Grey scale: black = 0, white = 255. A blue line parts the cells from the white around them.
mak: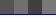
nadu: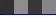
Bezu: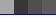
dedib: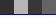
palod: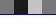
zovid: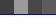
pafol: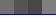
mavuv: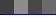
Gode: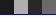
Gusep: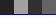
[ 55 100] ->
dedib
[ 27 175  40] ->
Gode

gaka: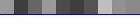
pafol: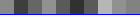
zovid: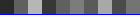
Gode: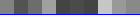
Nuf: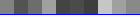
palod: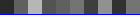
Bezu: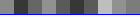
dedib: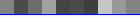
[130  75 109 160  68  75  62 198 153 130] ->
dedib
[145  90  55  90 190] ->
Bezu
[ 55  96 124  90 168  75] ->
zovid
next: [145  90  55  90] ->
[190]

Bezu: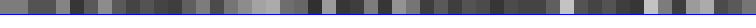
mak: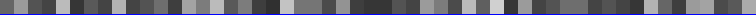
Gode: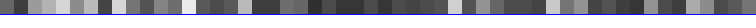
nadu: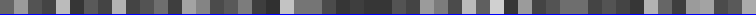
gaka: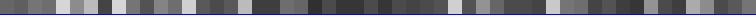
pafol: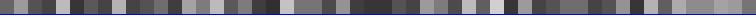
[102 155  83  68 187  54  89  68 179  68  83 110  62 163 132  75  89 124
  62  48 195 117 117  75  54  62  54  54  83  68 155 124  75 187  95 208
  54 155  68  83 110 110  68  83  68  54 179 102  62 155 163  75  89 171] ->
nadu
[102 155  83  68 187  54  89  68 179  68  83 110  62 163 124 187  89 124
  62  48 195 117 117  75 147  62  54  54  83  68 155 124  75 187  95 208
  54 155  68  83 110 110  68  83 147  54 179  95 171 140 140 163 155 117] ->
pafol
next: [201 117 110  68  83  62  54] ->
[147]
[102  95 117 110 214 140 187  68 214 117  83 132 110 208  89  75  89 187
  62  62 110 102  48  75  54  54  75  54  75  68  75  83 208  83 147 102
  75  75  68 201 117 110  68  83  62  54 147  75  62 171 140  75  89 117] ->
gaka

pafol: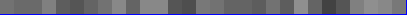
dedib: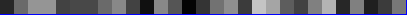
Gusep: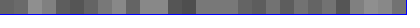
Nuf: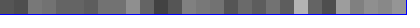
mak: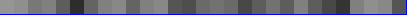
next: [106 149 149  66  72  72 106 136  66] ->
[16]
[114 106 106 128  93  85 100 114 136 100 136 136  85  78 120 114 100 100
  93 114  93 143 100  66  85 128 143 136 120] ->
pafol
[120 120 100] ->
Gusep
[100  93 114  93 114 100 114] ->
Gusep
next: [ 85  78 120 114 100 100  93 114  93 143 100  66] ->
[85]

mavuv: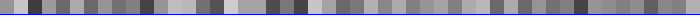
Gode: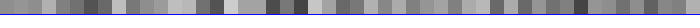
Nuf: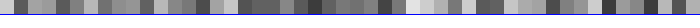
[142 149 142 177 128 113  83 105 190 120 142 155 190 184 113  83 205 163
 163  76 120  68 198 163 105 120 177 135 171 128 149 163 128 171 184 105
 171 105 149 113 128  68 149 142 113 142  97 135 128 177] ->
Gode
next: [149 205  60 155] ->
[135]
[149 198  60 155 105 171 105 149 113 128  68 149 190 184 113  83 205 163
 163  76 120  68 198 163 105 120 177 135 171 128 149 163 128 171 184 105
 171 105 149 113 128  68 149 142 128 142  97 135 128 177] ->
mavuv
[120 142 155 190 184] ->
Gode

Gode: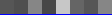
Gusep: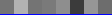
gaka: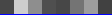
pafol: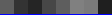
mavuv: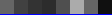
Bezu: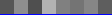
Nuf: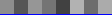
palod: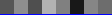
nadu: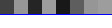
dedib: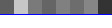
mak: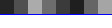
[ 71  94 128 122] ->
pafol
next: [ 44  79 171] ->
[101]
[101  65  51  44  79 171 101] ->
mavuv
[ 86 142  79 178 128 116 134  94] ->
Bezu

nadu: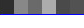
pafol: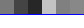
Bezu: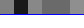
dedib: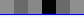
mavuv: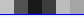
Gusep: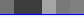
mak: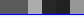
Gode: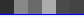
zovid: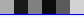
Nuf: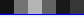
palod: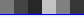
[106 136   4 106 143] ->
dedib
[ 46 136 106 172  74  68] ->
Gode
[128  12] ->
zovid
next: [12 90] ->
[211]
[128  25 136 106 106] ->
Bezu

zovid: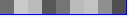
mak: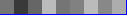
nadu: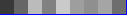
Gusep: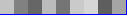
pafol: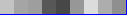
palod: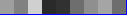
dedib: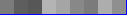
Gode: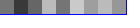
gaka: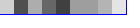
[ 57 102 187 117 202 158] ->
Gode
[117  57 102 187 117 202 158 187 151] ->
Gode
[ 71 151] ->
pafol
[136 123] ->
dedib
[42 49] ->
palod
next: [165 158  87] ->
[71]

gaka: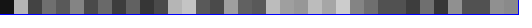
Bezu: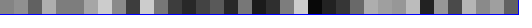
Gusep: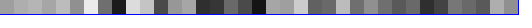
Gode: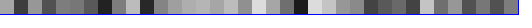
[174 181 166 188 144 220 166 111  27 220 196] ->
Gode
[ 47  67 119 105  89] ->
Gusep
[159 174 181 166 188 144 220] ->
Gode

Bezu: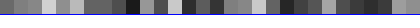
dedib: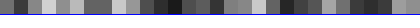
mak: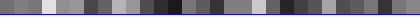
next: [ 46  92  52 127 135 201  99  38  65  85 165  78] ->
[59]
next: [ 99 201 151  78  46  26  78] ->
[92]
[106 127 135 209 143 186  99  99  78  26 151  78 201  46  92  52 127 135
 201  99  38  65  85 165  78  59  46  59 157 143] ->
Bezu

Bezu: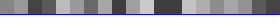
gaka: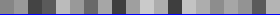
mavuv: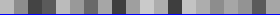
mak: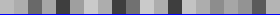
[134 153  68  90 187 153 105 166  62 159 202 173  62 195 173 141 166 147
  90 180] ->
gaka
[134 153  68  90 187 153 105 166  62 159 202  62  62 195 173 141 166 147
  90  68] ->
Bezu
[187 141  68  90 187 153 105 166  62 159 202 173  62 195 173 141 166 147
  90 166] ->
mavuv

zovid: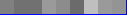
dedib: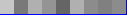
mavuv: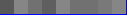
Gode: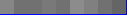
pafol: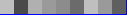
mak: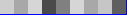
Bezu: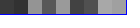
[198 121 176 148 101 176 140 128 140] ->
dedib
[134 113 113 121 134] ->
mavuv
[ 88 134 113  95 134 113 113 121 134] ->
mavuv
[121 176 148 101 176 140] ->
dedib
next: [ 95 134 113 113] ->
[121]
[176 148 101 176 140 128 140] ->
dedib

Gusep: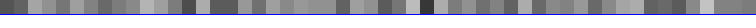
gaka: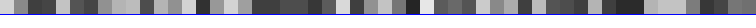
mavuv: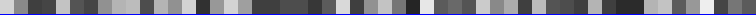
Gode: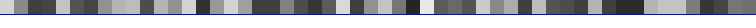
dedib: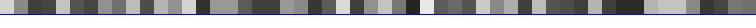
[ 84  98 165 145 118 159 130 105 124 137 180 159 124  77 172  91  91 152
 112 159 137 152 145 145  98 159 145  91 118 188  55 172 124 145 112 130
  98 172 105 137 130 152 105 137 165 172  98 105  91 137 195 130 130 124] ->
Gusep
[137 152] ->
Gusep

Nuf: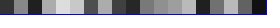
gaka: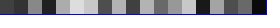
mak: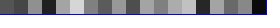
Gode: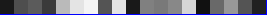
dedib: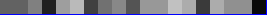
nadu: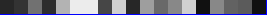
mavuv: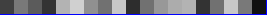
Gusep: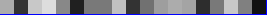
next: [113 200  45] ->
[113]
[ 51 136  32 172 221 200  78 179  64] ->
gaka
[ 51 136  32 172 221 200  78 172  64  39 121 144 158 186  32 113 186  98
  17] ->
Nuf
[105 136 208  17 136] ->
nadu
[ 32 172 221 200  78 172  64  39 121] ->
Nuf

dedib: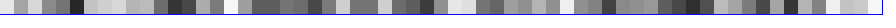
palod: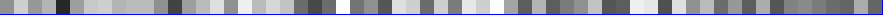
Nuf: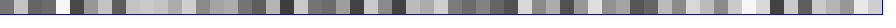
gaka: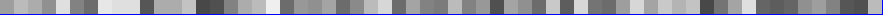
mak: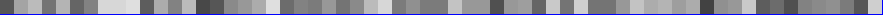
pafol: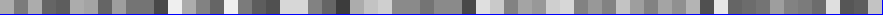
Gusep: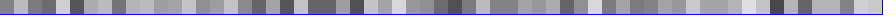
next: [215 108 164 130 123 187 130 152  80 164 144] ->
[108]
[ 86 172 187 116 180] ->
Gusep

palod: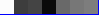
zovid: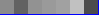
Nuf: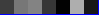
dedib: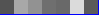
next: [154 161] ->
[193]
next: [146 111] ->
[105]
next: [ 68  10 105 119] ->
[125]
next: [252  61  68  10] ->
[105]

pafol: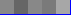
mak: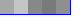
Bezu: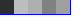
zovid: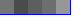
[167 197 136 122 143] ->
mak
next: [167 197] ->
[136]
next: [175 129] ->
[159]

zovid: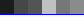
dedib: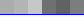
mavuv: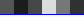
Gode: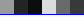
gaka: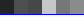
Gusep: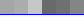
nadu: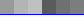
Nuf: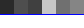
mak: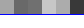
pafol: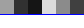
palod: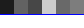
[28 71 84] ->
zovid
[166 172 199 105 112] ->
Gusep
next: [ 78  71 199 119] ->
[139]
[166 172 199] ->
Gusep

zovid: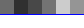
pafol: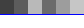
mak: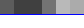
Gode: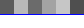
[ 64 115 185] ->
mak
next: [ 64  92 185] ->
[107]
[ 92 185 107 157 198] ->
pafol
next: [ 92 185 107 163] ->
[198]

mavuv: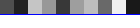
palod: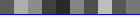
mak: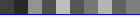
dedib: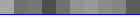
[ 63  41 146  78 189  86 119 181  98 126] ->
mak
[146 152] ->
dedib
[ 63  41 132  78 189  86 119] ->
palod
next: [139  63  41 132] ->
[78]
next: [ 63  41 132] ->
[78]
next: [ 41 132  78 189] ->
[86]

